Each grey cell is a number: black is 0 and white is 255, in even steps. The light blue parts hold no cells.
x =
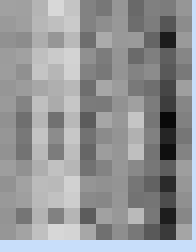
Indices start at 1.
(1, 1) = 161
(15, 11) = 58
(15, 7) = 112
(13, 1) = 153
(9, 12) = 118
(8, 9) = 197
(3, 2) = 140
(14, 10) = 120
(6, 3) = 167
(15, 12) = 165
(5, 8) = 148
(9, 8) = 148
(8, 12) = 129
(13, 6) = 138
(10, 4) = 124
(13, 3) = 185
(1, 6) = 130
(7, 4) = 171
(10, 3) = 185
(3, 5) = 185
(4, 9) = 106
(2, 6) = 130
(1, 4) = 216
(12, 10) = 98
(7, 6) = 123
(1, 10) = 128
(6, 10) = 111
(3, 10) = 101
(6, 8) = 156
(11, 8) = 151
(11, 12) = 158
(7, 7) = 122
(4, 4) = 202

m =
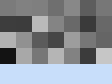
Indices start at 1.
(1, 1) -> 123
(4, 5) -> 130
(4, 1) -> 19
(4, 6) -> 59
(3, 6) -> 119
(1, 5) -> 136
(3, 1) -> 178
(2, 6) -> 58
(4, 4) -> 181

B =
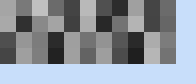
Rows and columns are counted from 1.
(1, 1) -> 165
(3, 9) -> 42
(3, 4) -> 43
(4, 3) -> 126
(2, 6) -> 173
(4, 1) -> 69
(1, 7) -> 80
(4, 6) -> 99
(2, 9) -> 180
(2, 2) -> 48
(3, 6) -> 115
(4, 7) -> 158
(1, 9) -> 160
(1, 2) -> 121

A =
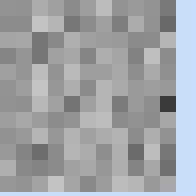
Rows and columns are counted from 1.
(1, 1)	147
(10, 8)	175
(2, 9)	172
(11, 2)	137
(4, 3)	118
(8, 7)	190
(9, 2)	152
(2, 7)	160
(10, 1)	152
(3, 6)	160
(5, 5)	186
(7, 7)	180
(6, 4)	151
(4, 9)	129
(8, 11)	166
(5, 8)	168
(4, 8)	165
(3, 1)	165
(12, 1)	151
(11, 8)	173
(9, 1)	145
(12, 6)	137
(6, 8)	170
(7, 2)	144
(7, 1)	145
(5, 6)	158
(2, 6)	141
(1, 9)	155
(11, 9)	131
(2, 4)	180
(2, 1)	140
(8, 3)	156
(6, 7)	181
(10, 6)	171
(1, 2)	145
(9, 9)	140

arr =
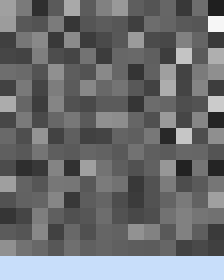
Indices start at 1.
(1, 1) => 160
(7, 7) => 91
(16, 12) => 66
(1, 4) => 90
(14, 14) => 113
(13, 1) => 82
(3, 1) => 64
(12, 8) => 114
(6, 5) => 91
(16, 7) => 101
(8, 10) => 80
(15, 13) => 94
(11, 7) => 115
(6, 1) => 66
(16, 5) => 111
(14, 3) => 126
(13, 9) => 59
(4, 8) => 103
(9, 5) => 95
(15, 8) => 98
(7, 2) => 102
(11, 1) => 76
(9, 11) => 40
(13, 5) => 56
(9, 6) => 65
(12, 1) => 159
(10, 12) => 103
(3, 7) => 74
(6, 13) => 133
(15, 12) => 129
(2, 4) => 123
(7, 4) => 133
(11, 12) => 34
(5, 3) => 83

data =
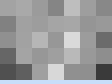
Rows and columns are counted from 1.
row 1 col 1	163
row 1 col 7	136
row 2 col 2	161
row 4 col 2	164
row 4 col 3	151
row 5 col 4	216
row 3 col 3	182
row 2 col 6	149
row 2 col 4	165

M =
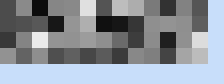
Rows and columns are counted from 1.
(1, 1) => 76
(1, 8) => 189
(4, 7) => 91
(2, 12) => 143
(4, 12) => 165
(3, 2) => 132
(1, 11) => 50
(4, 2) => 99
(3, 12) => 144
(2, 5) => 149
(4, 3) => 142
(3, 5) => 146
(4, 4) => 79
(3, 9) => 61
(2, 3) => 88
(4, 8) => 59
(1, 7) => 84
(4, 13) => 188

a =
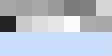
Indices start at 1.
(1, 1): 165
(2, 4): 229
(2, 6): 171
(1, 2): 161
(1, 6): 128

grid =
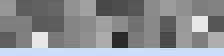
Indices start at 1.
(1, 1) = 150
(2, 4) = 94
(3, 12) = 156
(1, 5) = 146
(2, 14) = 86
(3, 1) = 94
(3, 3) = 231
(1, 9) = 85
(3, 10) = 138
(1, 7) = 73
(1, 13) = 125
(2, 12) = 152

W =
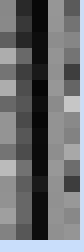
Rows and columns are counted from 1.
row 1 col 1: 136
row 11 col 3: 11
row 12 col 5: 61
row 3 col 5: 134
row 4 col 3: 13
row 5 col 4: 145
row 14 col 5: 136
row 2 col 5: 115
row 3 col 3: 13
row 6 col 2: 78
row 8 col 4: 147
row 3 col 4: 141
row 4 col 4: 148
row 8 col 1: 148
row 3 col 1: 95
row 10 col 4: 142
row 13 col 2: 103
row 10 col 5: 168
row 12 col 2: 94
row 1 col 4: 150
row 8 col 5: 137
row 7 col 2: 86
